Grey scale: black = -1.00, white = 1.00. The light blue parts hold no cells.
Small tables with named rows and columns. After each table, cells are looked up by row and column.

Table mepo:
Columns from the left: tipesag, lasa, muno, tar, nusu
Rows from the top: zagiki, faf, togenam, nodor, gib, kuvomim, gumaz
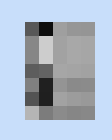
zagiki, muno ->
0.25
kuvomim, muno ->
0.27
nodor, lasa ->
-0.22
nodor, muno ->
0.30
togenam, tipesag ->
0.05
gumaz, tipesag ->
0.42
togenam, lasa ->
0.61
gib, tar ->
0.08
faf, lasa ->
0.61
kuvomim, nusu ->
0.20
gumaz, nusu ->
0.07
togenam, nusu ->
0.30
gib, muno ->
0.16
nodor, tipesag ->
-0.27
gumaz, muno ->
0.09
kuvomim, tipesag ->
-0.35
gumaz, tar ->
0.05

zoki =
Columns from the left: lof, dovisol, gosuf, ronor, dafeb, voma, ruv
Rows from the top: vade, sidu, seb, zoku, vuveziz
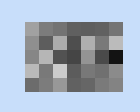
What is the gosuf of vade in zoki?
-0.10
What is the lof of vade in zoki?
0.26
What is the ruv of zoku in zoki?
0.09
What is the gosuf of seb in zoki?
-0.36
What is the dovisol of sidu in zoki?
-0.27
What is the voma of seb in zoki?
-0.42
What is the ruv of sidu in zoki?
0.47
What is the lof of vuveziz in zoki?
-0.15
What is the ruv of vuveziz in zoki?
0.03
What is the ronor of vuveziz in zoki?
-0.24
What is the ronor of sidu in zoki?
-0.39
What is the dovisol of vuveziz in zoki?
-0.03
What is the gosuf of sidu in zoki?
0.35
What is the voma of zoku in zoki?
-0.12
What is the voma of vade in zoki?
-0.24
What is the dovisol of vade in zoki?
-0.03
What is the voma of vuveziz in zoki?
-0.04
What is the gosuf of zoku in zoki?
0.60
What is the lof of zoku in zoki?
0.45
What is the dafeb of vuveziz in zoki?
-0.20
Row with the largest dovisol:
seb

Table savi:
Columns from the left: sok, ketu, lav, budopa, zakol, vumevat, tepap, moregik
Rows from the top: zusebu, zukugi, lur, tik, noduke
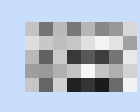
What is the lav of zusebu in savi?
0.46
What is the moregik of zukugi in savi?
0.26
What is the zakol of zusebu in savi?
0.42
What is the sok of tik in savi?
0.24
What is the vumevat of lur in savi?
-0.51
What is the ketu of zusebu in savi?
-0.08
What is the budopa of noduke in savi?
-0.73
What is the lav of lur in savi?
0.58

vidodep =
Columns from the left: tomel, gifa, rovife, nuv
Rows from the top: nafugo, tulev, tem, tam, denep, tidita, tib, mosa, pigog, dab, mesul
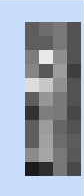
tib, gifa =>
-0.01
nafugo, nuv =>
-0.36
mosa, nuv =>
-0.36
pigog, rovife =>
-0.15
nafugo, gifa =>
-0.14
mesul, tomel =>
-0.79
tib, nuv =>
-0.45
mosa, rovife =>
-0.21
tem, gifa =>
0.83
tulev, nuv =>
-0.36
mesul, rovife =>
-0.07
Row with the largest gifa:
tem

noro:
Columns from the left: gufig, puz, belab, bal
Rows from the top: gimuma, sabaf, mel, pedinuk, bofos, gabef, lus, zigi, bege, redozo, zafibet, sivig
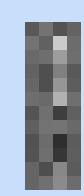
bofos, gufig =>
-0.19
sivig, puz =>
-0.12
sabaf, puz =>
-0.24
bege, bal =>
-0.28
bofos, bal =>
-0.27
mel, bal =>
-0.14
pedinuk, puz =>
-0.38
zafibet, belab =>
0.07
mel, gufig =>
-0.18
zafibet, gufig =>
-0.21
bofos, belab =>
0.18
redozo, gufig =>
-0.35
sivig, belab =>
0.09
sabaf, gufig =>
-0.10
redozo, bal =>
-0.26
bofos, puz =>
-0.38
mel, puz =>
-0.14
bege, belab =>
-0.64
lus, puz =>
-0.12
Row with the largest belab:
sabaf

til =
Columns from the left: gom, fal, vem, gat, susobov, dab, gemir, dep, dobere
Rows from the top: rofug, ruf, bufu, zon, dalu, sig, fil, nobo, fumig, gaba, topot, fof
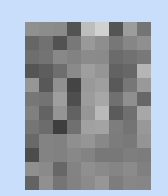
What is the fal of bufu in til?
-0.10
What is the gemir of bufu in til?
-0.16
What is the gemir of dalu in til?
-0.30
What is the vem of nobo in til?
-0.51
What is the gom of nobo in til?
-0.08
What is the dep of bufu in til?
-0.11
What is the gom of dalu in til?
0.18
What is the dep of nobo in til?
-0.09

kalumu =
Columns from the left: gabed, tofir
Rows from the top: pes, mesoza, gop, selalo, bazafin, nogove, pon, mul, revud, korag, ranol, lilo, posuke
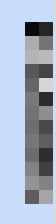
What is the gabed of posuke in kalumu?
-0.27
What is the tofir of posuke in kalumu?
0.30
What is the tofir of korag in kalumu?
-0.64
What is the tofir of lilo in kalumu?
0.02
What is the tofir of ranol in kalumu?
-0.49
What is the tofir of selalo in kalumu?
-0.47
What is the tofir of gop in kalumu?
0.46
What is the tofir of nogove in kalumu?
-0.66
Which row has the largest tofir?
bazafin

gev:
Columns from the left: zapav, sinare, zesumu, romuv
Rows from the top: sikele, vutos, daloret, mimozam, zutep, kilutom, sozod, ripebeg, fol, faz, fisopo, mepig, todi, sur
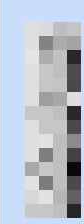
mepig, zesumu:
0.49
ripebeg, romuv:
-0.42
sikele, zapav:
0.75
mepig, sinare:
-0.03
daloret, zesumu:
0.51
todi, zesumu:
0.43
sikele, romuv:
0.54
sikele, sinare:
0.72
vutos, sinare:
0.03
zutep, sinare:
0.55
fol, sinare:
0.77
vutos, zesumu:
0.34
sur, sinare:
0.55

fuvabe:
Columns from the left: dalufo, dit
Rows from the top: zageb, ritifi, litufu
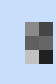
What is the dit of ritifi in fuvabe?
-0.20
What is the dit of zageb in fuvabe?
-0.46
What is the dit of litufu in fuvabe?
-0.75
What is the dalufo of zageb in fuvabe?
0.08
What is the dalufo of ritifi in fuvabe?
-0.25
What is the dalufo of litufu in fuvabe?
0.51
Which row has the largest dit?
ritifi

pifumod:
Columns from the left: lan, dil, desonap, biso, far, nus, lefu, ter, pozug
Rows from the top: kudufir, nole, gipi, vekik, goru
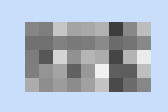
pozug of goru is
0.06
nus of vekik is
0.89
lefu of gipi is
-0.46
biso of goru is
0.10
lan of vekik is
-0.01
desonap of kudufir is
0.55
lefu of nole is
-0.15
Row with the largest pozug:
gipi

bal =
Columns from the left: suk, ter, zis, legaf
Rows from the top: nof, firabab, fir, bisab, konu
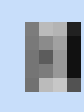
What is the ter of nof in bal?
0.47
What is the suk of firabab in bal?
-0.05
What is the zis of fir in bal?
0.19
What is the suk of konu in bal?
-0.11
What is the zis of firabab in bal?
0.26
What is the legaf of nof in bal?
-0.74
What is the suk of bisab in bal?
-0.08
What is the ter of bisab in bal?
-0.03
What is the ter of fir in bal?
-0.28

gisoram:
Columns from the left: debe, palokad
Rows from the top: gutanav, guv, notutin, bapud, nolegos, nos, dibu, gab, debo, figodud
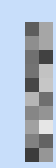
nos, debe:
0.42
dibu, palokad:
0.16
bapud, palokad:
0.52
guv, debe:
0.11
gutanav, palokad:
0.30
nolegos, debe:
-0.45
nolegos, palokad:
0.55
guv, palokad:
0.30
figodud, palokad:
0.18
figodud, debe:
-0.53
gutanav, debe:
-0.27
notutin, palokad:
-0.49
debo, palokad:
-0.22
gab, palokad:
0.80
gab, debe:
0.26
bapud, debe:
-0.10
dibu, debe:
0.05
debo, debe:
0.01
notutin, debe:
-0.12
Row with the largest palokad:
gab

